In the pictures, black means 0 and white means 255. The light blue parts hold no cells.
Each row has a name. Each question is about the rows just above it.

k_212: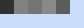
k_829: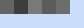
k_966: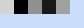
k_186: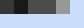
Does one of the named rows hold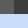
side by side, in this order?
no
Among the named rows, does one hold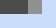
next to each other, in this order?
no
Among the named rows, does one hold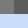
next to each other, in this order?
yes
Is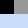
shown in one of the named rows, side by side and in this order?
no
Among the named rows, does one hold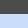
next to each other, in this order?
yes
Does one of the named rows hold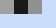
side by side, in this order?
no
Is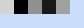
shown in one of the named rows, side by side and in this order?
yes

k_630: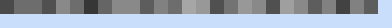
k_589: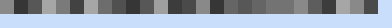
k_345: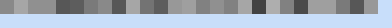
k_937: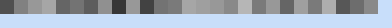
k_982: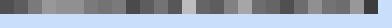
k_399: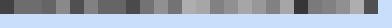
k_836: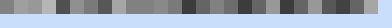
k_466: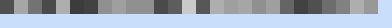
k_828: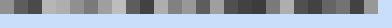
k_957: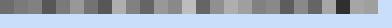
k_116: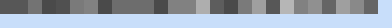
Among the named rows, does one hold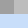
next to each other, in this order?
yes
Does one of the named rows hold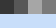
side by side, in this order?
yes
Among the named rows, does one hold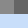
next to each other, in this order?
yes
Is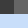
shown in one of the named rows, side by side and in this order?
yes
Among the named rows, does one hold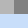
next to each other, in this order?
yes
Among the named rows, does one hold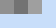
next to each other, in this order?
no
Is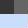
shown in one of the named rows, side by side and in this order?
yes

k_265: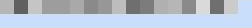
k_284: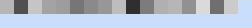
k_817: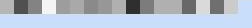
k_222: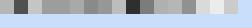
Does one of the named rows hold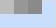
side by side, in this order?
no
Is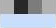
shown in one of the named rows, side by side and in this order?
no
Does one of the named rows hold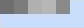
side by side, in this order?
yes
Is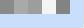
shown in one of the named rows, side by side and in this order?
no
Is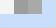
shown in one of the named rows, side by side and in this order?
yes
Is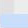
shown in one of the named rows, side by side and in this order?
no

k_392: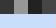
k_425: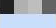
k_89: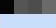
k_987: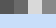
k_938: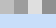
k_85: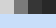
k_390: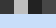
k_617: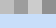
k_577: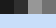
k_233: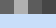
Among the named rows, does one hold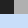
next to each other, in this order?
yes
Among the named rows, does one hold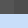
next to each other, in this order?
yes
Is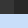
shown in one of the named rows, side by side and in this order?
yes
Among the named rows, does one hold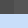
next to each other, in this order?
no
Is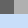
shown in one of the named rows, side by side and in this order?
yes
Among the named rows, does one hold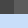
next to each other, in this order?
no
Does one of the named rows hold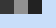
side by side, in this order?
no

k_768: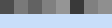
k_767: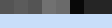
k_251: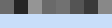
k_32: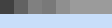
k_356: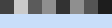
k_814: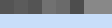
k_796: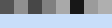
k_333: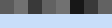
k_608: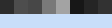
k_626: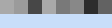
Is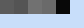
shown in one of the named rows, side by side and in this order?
yes
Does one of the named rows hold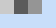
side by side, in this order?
no
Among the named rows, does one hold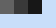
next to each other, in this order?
no
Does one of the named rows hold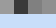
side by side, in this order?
no
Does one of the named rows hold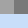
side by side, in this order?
no
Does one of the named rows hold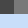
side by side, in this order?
yes

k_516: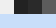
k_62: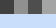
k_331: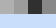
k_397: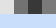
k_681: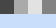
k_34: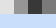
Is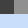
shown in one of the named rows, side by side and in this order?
yes
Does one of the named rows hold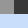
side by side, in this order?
yes
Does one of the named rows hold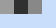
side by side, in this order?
yes

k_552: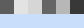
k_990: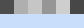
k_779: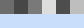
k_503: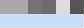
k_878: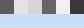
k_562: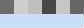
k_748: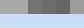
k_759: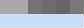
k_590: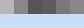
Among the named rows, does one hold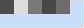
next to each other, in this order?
no
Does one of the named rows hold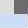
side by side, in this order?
no
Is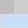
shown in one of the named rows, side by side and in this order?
no
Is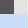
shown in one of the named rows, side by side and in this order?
no
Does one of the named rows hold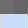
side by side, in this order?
yes
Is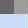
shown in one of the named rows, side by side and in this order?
yes
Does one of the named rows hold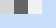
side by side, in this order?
yes

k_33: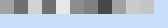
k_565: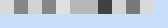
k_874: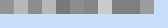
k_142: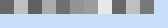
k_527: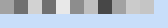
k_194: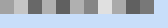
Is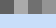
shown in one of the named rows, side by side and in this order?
yes
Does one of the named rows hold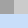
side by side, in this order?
yes
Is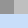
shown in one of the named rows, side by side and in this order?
no

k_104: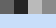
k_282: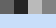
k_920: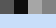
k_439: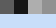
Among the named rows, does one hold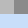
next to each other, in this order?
yes
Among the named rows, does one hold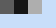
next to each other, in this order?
yes
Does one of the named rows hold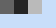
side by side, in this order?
yes

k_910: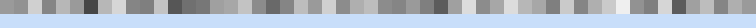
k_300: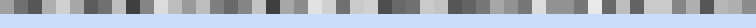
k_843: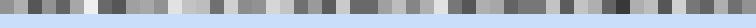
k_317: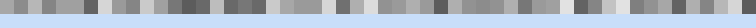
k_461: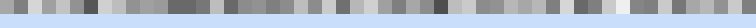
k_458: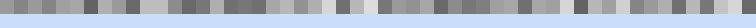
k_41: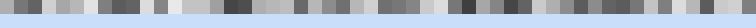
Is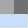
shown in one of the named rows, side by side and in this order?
yes
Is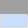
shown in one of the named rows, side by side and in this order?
yes
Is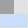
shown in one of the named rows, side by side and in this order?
yes
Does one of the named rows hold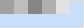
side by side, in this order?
yes

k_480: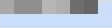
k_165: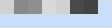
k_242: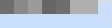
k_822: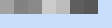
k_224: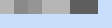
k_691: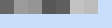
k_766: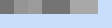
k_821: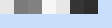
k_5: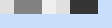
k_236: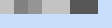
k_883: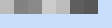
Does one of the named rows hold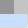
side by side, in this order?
yes
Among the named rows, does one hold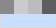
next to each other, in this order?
yes
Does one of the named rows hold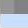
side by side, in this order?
no
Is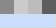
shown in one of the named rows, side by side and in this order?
yes
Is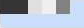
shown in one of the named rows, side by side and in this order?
no
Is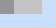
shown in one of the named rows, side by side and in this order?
yes
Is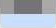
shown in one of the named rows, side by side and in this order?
yes

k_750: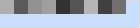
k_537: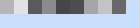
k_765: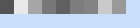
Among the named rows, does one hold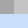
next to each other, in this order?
yes
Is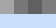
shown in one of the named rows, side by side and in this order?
yes
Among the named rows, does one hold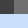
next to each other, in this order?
yes
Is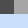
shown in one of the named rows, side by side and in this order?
yes
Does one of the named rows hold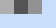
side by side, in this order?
no

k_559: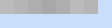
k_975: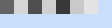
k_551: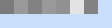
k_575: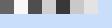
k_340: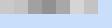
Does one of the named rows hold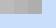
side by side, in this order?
yes
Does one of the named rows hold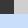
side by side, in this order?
no
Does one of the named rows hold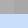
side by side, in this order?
yes
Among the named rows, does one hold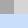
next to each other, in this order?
yes

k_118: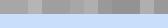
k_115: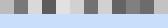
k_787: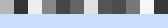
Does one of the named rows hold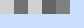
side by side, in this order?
yes
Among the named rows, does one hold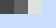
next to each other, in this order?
yes
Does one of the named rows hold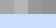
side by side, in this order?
no
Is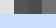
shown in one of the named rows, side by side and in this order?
no
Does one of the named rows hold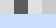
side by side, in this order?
no

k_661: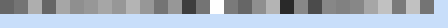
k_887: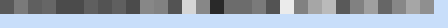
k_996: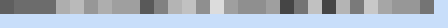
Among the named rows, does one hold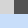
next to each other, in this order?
no
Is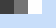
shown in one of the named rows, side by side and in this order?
yes
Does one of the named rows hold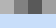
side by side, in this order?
no
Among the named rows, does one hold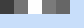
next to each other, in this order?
yes
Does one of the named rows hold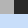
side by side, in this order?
yes
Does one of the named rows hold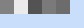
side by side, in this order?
no

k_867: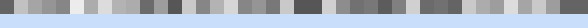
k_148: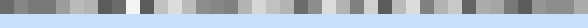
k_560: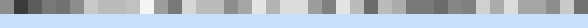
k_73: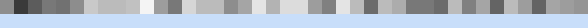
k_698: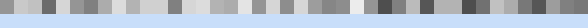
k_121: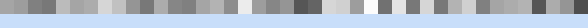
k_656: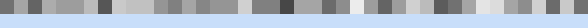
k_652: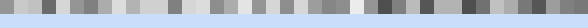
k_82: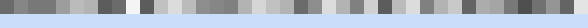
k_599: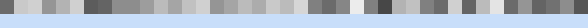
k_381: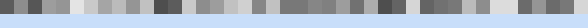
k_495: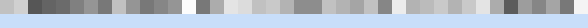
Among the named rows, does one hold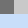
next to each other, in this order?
no
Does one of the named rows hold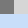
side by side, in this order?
yes
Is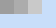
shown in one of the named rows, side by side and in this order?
no
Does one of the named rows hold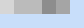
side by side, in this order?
yes
